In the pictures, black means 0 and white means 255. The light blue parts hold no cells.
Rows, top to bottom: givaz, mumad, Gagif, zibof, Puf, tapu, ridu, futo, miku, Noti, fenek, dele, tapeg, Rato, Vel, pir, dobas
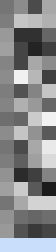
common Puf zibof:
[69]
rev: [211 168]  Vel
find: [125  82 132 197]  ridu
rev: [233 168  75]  fenek

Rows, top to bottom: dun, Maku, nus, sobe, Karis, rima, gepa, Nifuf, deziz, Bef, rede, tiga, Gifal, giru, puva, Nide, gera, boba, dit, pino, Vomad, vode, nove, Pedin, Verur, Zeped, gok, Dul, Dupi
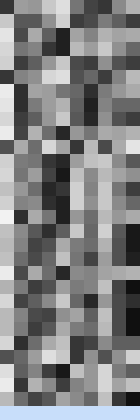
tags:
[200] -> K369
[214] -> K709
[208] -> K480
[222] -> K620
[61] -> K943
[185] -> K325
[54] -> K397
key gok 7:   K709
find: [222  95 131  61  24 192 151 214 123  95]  gok
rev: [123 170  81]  boba
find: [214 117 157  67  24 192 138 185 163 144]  Gifal
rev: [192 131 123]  Vomad

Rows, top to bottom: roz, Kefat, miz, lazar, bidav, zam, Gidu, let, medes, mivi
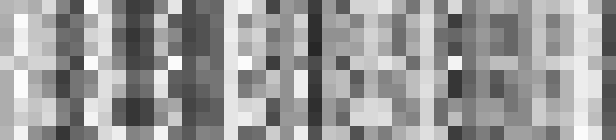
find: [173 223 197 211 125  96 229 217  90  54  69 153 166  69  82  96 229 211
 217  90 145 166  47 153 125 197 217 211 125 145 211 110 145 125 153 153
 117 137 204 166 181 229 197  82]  let
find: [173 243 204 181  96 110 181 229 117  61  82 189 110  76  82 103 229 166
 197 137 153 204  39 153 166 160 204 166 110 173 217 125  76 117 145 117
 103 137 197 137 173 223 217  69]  lazar
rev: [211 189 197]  roz

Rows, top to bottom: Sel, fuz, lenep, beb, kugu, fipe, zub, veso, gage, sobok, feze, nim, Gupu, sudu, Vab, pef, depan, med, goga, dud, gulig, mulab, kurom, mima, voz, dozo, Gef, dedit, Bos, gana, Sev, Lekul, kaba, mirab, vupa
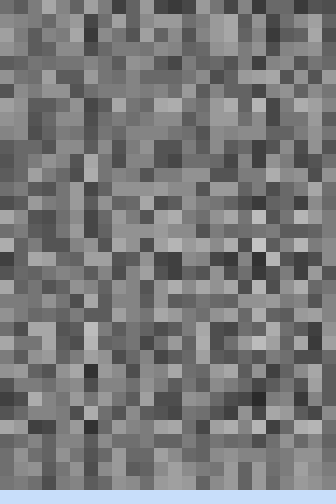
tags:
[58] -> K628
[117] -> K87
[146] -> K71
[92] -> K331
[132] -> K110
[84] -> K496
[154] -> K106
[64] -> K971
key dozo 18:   K496
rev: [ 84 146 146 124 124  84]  Gupu
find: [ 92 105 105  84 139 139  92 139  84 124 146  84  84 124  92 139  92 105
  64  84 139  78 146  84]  feze
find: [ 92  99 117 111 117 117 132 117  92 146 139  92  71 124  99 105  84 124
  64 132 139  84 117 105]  kugu

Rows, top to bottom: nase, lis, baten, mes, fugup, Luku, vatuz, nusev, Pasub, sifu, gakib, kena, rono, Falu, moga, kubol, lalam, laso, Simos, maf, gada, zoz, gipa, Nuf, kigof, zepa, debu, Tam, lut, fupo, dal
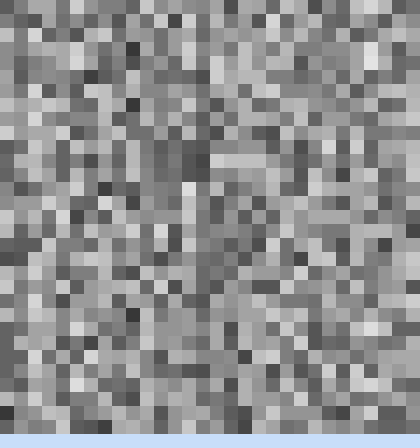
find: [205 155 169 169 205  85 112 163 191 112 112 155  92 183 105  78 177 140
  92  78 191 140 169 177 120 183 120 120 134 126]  sifu
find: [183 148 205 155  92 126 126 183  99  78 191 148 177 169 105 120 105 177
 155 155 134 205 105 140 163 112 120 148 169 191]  maf
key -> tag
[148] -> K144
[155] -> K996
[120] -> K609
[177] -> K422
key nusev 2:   K422
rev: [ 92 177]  baten
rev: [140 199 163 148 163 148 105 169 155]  baten
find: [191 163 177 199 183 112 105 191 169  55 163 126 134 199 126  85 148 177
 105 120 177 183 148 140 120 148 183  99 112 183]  nusev

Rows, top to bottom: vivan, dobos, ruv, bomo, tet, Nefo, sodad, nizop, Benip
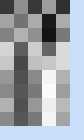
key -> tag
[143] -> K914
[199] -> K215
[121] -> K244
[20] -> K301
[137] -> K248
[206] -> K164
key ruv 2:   K914
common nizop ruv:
[177]
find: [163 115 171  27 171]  dobos

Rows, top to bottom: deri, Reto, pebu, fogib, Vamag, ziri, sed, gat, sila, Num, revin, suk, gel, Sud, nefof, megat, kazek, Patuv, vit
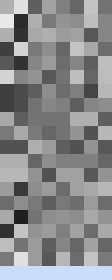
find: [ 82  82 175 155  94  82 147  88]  revin
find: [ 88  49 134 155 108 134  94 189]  Vamag
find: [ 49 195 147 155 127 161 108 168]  kazek

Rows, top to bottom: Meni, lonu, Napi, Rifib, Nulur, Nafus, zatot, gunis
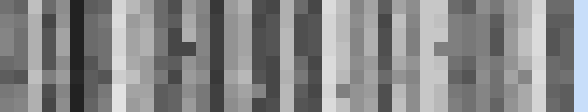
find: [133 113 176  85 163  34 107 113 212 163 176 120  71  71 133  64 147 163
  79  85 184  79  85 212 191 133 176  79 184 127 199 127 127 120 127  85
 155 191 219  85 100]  Rifib
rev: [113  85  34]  Nulur
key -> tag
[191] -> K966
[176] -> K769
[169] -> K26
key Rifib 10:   K769
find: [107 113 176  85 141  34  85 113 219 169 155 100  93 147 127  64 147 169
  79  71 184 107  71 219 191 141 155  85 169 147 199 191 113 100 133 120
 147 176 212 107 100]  Nulur

